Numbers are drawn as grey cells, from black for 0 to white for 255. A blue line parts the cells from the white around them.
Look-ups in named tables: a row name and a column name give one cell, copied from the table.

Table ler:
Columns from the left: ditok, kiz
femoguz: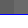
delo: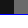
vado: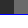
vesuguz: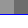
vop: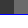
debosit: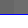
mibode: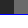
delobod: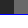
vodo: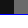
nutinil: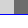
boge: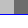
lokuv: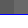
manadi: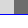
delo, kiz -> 106
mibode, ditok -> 40
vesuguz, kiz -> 108
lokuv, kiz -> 105
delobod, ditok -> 40
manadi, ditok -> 217
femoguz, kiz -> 106
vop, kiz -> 107
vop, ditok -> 56
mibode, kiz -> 106
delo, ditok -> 20
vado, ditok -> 45
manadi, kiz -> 108
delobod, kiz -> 105
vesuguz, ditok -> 150

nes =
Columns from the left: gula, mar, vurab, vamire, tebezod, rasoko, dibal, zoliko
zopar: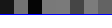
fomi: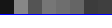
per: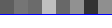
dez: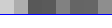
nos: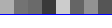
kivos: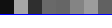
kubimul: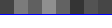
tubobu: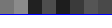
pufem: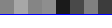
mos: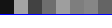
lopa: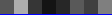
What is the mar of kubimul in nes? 123
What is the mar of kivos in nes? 166
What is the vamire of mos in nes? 110
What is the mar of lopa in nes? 173
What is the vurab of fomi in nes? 84
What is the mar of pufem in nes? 167
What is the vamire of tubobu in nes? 77
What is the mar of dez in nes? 174
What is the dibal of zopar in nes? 124
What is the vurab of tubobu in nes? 33
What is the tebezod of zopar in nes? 122
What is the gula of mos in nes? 19
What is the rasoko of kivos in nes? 132
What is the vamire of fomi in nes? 118
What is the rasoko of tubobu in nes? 58
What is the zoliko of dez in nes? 142
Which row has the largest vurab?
pufem

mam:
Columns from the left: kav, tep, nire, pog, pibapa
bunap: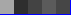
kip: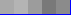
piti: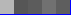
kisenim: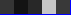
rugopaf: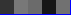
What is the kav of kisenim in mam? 53
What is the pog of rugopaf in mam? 22
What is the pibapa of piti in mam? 94
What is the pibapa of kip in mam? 139
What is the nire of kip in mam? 156
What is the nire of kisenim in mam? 40
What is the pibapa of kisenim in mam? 57
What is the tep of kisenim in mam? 19
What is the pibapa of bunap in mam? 70
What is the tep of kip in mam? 180
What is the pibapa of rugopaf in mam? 113
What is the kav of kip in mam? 169
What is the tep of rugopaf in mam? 120
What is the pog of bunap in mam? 91
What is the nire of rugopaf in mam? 107
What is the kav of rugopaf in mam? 51
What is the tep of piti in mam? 86

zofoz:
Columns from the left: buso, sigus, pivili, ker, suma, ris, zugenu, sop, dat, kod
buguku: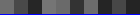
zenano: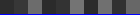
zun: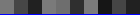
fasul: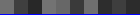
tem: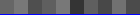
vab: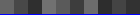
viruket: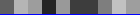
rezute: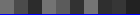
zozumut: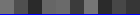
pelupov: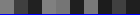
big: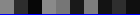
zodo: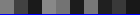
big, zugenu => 125
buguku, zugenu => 108
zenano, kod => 103
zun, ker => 122
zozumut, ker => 102
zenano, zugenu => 43
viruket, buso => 96
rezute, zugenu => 116
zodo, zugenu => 119
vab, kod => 50
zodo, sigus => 65
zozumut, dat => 71
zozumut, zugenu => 117
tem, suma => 120
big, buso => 134
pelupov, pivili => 33
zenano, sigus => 55
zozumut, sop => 43

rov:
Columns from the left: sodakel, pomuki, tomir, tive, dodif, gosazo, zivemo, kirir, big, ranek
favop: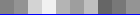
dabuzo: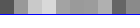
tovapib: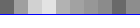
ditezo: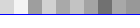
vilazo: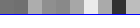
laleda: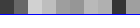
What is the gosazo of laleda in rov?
150
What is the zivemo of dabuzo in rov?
156
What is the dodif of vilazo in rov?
137
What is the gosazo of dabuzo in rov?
154
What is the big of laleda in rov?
52
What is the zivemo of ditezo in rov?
164
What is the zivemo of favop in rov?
191
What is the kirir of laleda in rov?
176
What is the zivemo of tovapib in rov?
151
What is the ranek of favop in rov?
148
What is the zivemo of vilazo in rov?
235
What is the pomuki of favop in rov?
147
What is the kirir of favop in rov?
102
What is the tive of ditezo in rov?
209

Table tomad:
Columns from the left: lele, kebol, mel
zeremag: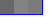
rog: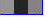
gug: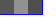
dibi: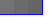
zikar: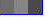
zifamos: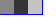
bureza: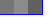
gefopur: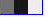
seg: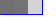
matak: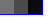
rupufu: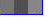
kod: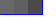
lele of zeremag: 104
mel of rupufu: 134
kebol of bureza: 140
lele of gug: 86
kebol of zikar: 133
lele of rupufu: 117
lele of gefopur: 113

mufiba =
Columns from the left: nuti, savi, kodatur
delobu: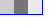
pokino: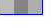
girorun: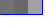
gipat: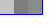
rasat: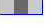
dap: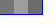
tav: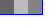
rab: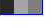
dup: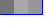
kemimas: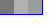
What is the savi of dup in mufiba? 168
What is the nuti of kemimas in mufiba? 119
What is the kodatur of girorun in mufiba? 161
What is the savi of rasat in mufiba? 105
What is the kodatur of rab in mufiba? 126
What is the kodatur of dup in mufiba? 150
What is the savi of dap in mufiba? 158
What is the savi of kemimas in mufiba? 176
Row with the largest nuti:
delobu

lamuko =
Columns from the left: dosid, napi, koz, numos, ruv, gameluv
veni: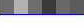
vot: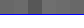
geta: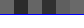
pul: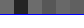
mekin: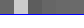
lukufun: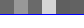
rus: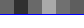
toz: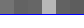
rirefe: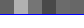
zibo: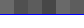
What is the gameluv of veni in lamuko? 91
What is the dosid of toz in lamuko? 115
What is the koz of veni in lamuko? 110
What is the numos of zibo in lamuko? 71
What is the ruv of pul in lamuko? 104
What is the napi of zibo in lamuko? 80
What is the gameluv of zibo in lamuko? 93
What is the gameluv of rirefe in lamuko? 103
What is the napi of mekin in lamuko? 204
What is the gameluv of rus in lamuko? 94
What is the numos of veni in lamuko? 57
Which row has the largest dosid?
toz

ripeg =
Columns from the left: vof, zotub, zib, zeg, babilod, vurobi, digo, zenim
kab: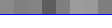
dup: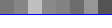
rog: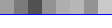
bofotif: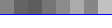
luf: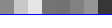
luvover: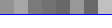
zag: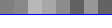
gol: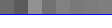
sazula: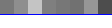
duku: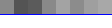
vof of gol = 107
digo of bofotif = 134
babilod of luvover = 104
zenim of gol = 127
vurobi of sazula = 113
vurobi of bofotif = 171
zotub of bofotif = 100
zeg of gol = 114
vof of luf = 137
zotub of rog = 123
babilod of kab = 127
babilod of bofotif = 140
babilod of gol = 129
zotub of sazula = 142
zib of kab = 132
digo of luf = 149
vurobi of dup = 108
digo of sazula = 150
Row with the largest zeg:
zag

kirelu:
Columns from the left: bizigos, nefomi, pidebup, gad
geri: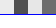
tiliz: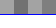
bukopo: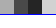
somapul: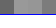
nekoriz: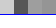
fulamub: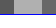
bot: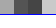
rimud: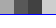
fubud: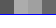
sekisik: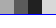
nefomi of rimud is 88
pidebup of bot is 69
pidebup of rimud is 65
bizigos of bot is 168
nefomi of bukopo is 73
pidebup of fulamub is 176
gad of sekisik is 216
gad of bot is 202
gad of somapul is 124

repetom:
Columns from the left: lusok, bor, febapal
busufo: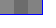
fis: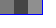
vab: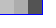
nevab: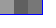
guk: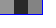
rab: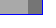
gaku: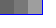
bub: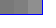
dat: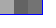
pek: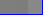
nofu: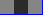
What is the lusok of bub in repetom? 121
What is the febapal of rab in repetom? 117
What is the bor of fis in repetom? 69
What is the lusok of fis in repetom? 122
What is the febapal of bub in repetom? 143
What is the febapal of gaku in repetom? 158
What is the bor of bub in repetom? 127
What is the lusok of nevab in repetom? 155
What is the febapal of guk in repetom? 131
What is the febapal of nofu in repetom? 133
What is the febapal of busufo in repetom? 130
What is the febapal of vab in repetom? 83
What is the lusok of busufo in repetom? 135
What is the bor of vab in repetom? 173
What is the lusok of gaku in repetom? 101
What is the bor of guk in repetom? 41
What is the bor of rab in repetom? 169
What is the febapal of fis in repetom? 143
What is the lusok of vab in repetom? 192
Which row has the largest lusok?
vab

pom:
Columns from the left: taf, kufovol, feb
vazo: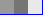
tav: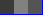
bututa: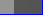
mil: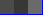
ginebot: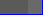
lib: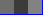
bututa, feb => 84
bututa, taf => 149
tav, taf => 58
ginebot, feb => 105
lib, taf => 110
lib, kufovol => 59
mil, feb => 106
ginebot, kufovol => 90
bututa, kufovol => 85
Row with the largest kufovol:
tav

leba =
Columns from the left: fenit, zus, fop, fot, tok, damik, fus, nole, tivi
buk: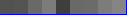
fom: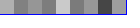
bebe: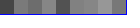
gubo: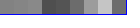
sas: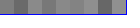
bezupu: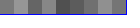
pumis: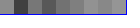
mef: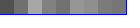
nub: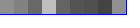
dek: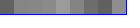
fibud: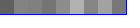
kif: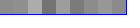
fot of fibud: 117
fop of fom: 150
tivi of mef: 118
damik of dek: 132
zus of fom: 129
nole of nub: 67
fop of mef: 167
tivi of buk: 133
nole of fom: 70
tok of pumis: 114

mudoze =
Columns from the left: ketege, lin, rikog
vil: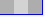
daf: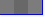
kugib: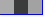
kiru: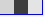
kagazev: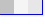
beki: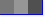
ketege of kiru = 212
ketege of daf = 121
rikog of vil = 173
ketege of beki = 119
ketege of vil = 176
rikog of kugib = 162
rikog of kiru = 228
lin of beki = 150
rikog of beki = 80
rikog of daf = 124
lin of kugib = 59
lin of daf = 104
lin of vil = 211
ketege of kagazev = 194
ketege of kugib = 171
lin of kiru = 61
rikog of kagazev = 231

